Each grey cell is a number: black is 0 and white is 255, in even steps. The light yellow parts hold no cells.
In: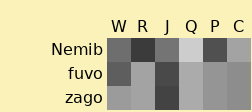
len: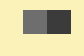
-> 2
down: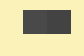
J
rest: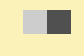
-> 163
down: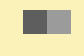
W

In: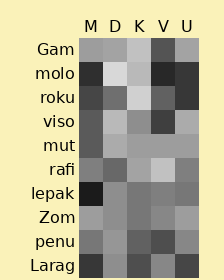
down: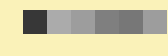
U
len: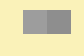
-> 2
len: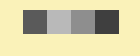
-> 4
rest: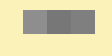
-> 119
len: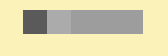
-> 5
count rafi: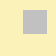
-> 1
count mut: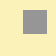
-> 0

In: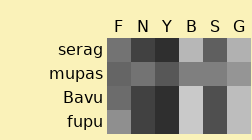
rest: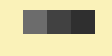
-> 201,79,189
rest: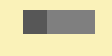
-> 149
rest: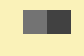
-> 47,183,95,177

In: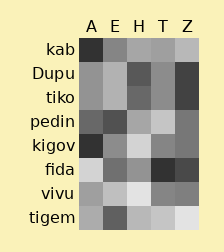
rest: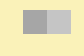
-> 119
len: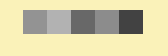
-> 5
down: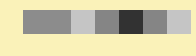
T
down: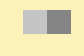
T

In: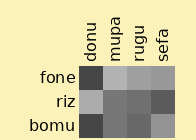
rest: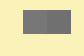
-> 91
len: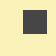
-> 1

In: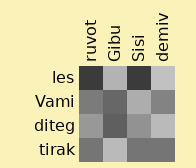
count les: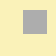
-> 0
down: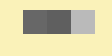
Gibu
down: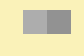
Sisi
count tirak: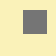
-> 3

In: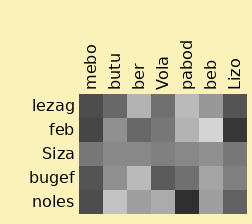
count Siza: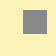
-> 3
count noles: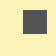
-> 0
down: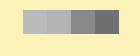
pabod

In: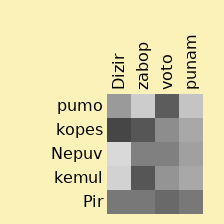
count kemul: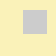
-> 0
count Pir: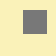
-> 3
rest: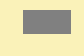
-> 160
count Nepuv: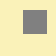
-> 2
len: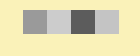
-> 4

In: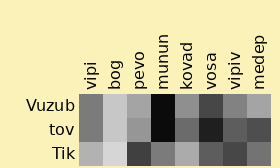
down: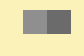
kovad
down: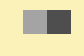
medep
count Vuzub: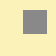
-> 0

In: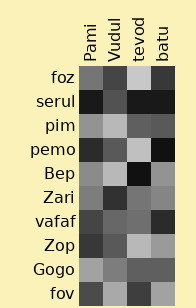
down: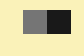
Pami
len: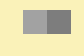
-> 2
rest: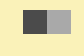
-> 62,162
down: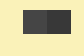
Pami
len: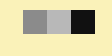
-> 3
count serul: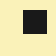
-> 3
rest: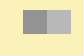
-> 95,89

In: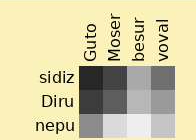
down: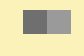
voval
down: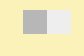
besur

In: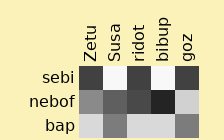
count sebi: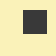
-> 0
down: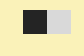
bibup
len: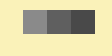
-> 3
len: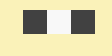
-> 3
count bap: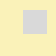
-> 3
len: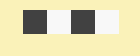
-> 4

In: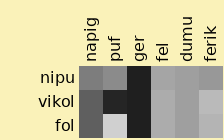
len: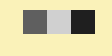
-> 3
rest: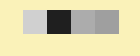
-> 180
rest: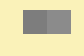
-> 31,165,159,152
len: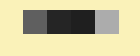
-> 4
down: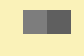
napig
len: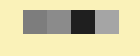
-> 4

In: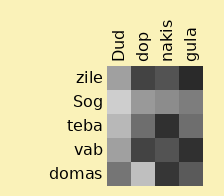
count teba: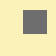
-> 2
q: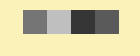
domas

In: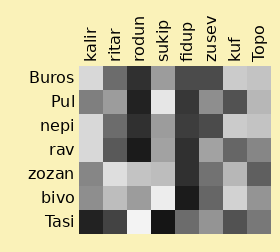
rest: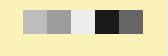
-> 210,148
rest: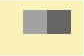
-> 134
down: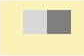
kalir
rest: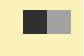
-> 102,134

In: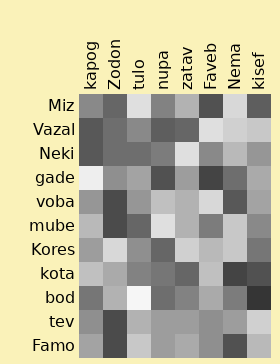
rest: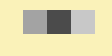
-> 157,170,143,81,185
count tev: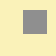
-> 2
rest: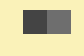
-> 170
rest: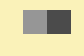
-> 150,192,178,216,88,163

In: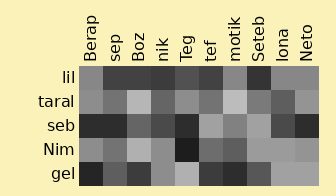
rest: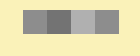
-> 29,109,94,155,155,148
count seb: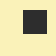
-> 4
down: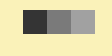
Seteb
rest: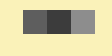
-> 176,60,45,87,161,161
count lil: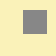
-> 4

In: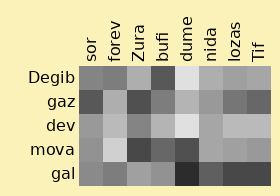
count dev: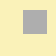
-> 0
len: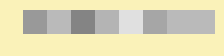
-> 8
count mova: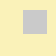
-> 0
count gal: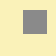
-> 1
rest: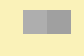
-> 166

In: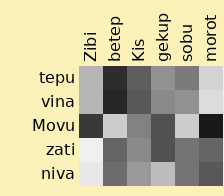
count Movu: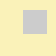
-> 2
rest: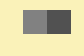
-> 204,25
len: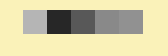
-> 5
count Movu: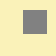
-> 1
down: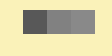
Kis
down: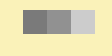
sobu
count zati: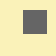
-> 2

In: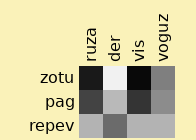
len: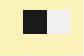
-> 2
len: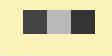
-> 3
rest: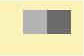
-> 179,179
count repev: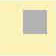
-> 3
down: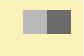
der
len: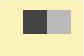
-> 2

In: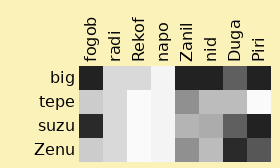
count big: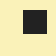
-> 4
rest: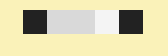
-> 34,95,34
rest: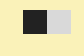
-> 217,244,34,34,95,34
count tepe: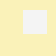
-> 1
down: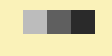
Duga

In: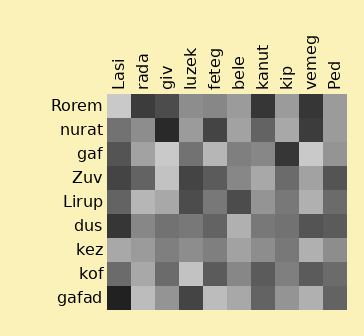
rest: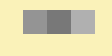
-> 107
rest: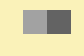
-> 168,60,155
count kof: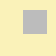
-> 0

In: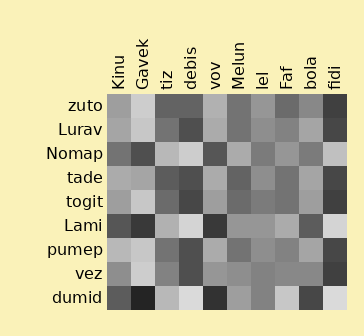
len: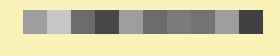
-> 10
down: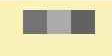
Melun

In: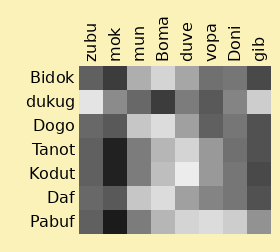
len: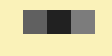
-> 3
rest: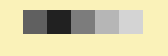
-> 153,112,81
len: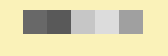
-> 5
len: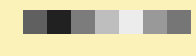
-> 7

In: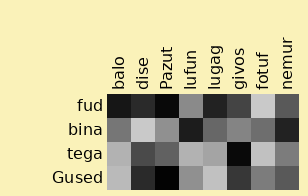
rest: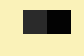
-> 144,193,55,124,89
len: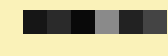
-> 6
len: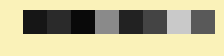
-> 8
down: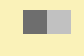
fotuf

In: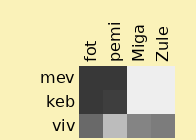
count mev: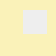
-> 2
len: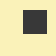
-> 1
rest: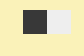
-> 238

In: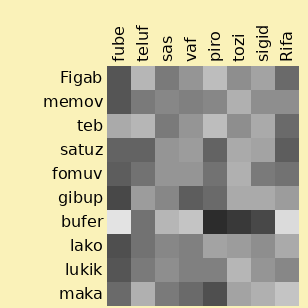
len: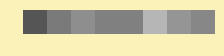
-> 8
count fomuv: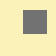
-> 3
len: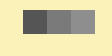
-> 3
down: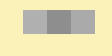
tozi
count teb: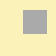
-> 2
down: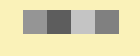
vaf
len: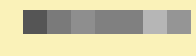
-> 7

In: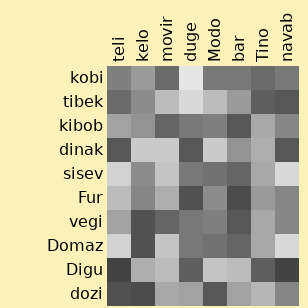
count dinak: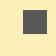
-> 3
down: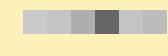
movir
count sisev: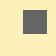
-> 1
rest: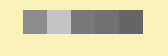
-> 168,216

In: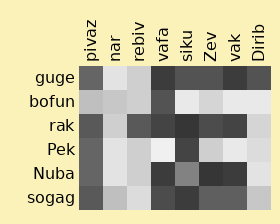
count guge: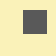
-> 0
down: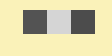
Zev
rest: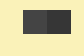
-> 76,68,213
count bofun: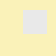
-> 3
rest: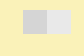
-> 233

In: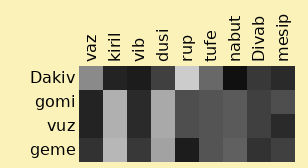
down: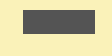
tufe
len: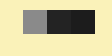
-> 3
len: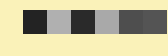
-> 6
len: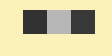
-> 3
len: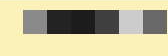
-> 6

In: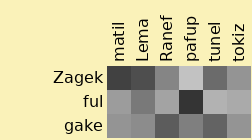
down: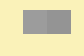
matil
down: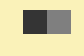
pafup
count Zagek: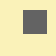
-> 0
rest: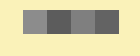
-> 148

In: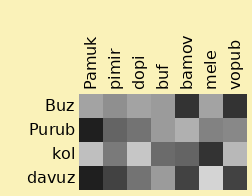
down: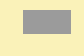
buf
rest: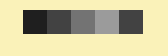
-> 212,66
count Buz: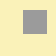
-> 1
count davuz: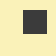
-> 0

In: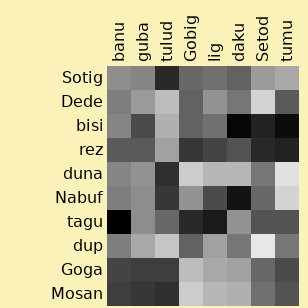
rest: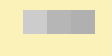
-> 112,83
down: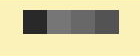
Setod
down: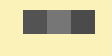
tumu

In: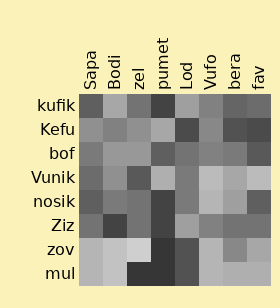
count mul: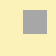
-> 0
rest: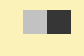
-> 54,82,181,175,175
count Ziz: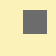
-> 0

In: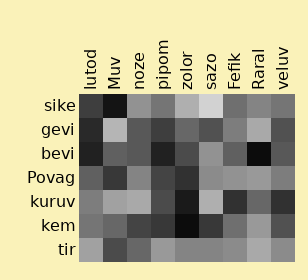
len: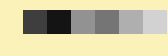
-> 6
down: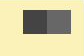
noze

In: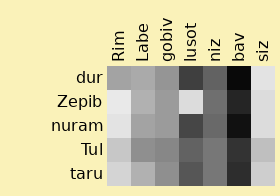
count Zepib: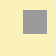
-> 1
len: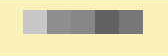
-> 5
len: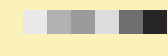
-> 6
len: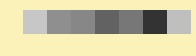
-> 7

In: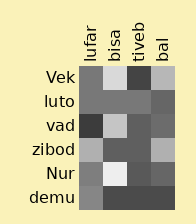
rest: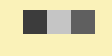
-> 108
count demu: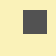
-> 0
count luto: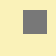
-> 3
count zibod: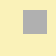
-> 2

